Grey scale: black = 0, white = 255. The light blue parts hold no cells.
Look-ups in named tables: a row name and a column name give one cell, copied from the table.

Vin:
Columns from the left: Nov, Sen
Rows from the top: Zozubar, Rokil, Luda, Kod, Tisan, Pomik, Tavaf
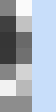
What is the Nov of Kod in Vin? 55
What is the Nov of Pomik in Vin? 242
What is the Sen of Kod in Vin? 112
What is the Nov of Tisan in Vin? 133
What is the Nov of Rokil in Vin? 64
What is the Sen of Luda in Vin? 105
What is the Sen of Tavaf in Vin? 141
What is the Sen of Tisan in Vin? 211
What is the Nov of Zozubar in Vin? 131
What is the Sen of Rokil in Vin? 194
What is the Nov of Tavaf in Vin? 141

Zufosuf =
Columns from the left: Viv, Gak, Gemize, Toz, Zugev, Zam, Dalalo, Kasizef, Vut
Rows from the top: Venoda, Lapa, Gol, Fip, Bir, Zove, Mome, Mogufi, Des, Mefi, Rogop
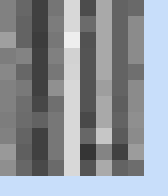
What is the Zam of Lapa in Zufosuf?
107
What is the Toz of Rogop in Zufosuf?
106
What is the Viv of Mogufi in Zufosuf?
125
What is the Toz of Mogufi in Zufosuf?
119
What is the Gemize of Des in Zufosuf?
64
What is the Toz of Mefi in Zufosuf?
119
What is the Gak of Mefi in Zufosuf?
95
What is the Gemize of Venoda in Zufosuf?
64
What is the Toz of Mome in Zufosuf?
111
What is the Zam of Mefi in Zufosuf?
53
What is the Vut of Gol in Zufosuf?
139
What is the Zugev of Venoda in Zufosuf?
216

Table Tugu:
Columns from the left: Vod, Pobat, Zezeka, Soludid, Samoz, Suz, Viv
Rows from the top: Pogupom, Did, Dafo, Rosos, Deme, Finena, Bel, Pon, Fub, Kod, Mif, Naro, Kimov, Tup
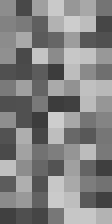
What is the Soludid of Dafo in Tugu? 102
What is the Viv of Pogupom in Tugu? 116
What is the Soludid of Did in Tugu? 178
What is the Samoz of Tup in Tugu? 198
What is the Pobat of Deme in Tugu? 75
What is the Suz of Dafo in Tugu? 87
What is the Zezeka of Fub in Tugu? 71
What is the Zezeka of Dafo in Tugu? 91
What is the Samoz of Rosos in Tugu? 199
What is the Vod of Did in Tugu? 130
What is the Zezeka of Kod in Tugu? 114

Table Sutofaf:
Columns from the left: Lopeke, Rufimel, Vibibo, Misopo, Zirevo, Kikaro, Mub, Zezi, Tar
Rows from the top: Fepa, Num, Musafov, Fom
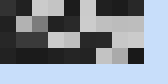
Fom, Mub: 195
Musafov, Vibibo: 58
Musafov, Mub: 41
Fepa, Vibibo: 203
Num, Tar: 189
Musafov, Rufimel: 58
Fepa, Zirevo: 28
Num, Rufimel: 178
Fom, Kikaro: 35
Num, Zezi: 188
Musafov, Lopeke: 39
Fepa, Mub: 32
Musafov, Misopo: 203
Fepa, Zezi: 28
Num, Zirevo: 41
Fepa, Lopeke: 50
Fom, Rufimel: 27
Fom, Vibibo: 27
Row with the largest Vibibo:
Fepa

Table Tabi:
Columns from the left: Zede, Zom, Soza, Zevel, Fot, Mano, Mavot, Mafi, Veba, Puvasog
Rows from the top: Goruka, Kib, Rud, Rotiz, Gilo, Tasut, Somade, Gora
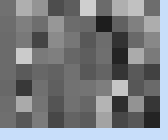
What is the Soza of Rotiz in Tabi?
122
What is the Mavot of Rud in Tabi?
109
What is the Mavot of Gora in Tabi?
163
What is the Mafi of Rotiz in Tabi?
35
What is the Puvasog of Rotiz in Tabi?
122
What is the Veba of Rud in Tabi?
105
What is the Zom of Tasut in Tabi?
56
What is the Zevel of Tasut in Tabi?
95
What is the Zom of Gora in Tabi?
87
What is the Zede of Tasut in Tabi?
104
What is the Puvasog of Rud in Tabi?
136
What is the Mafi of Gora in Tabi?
71
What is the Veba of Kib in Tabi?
128
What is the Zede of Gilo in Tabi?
107
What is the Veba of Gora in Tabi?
87
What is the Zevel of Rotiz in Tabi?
127

